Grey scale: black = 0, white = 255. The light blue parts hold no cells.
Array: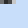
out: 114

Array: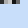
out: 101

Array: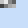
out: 124

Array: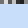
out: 87

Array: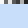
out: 90

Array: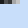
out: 82

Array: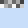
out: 92
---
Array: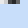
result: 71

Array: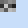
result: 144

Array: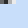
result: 176

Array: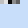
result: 11

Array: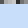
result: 187

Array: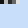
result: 45

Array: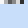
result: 91
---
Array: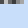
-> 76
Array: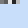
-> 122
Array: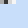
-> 172
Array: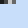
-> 28
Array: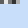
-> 94
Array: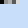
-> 5
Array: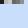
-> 31
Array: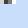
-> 213
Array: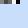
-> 132
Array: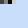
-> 66
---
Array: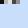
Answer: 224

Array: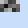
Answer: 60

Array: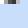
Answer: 81

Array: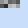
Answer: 101

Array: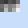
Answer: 83

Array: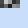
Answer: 157

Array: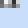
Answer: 185
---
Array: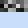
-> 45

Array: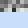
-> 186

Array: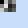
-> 106

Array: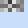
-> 211

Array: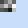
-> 72

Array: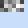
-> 86

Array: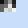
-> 215

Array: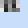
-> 35

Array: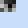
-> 169
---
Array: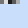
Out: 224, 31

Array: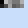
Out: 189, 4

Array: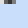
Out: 224, 54

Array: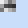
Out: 236, 47

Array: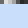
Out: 225, 41

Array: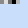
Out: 223, 0

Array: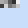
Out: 239, 48
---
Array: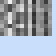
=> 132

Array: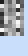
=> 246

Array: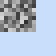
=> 119

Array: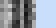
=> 142

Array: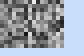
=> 119

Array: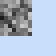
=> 145

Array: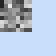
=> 204
